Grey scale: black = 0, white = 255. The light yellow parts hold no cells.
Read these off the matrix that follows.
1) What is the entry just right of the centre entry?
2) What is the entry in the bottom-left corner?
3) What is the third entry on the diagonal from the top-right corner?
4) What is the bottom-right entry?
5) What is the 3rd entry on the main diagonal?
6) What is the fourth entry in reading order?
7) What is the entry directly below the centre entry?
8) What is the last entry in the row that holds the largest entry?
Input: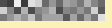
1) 76
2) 120
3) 163
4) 224
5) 179
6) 60
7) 163
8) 106

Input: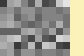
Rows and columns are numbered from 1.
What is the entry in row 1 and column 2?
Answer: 161
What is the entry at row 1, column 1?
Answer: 58
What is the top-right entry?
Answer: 228
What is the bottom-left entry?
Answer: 146
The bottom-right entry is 131
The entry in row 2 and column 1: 131
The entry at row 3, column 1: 146
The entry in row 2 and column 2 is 146
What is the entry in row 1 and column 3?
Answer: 174

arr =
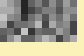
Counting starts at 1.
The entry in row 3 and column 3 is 127
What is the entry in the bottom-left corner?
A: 85
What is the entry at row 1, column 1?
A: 184
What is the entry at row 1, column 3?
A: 127
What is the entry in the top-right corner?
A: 112
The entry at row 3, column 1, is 196
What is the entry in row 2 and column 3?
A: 141
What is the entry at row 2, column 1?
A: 170
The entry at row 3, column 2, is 141

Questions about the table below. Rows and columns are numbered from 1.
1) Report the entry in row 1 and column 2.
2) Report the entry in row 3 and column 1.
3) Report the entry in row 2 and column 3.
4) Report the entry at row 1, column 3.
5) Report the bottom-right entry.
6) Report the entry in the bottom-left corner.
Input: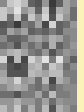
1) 199
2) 199
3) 226
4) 212
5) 124
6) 187

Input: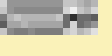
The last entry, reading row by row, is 224
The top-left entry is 212
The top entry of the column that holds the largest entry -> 197
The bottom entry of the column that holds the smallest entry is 212
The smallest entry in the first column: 93
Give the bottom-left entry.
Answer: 197
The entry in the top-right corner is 181
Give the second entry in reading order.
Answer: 149
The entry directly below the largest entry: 48
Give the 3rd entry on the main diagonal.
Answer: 197
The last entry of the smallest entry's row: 93
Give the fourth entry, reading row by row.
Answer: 149
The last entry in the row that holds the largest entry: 212
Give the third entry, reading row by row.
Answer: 149
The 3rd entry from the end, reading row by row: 181
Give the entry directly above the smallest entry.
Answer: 240
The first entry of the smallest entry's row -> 124

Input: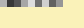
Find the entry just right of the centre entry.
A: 111
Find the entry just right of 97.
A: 150

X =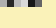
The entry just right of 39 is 188
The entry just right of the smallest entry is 101

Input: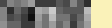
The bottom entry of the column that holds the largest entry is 156
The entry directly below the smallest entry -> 59
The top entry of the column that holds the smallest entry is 156
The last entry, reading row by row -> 156
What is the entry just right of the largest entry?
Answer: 102
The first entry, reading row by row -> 73
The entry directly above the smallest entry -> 30
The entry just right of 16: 156
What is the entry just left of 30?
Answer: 73
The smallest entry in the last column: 46
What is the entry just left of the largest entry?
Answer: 156
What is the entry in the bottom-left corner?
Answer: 144
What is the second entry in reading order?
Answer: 132
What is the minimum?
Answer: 16
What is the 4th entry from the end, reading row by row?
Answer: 132
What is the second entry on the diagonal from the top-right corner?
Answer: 87
